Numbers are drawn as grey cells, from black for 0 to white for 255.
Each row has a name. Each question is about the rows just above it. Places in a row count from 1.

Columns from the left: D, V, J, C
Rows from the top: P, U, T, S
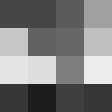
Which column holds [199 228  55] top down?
D
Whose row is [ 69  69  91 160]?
P
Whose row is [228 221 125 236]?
T
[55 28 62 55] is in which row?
S
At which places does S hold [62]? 3
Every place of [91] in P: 3

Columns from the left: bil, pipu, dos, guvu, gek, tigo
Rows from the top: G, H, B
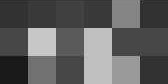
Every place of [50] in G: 1 6
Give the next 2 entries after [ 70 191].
[154  50]
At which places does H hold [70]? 1 5 6
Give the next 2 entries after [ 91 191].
[70 70]

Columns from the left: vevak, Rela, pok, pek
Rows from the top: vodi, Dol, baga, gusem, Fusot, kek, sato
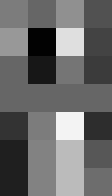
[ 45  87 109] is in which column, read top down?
pek
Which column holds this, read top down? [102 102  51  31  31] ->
vevak
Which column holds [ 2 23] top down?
Rela
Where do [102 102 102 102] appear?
gusem
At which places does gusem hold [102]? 1 2 3 4

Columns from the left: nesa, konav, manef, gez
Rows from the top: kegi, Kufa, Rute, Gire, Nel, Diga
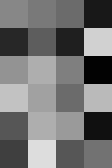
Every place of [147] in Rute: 1
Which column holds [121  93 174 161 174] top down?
konav
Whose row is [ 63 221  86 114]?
Diga
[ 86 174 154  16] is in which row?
Nel

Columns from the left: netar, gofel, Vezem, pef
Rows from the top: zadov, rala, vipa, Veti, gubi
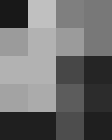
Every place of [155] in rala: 1 3
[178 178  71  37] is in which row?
vipa
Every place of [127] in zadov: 3
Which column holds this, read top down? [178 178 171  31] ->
gofel
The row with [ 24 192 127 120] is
zadov
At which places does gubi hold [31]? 1 2 4

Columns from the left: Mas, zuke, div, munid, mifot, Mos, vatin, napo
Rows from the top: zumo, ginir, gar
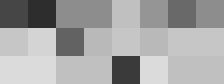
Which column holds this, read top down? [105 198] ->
vatin
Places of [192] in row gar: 3 4 7 8
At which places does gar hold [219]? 1 2 6
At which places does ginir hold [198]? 1 5 7 8
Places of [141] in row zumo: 3 4 8
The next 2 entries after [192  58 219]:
[192 192]
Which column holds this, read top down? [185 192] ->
munid

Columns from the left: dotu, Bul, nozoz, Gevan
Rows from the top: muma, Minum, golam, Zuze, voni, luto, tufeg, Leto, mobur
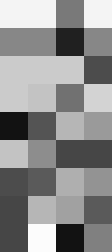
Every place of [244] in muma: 1 2 4
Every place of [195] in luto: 1
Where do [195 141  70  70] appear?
luto
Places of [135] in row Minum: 1 2 4
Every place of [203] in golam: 1 2 3
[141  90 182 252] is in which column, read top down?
Bul

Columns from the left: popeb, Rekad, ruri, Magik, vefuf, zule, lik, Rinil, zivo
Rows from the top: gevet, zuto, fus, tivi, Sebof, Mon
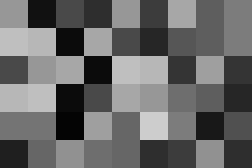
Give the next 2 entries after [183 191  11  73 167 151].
[110  94]
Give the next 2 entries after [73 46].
[151  60]
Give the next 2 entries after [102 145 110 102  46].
[ 60 145]
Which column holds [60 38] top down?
zule
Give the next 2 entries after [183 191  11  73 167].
[151 110]

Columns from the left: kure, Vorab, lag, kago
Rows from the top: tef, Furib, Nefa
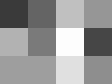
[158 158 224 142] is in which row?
Nefa
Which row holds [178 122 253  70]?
Furib
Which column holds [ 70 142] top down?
kago
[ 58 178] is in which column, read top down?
kure
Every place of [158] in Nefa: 1 2

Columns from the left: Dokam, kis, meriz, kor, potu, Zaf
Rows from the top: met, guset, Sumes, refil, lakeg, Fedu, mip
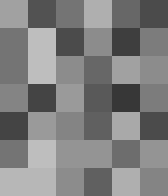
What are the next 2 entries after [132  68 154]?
[89 55]
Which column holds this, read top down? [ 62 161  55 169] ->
potu
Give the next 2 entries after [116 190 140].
[103 161]
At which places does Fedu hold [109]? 5
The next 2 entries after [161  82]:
[116 175]
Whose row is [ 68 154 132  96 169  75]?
lakeg
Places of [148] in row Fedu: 3 4 6

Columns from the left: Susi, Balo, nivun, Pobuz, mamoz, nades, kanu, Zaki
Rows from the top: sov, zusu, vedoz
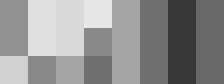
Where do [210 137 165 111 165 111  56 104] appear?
vedoz
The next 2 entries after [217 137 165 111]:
[ 56 104]

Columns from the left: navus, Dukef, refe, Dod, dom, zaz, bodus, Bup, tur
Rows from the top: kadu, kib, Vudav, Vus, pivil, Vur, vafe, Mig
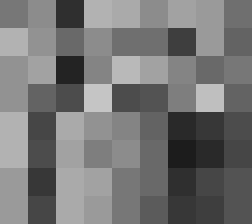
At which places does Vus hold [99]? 2 9
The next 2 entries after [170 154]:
[119  91]
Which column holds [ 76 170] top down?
refe
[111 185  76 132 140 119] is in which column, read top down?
dom

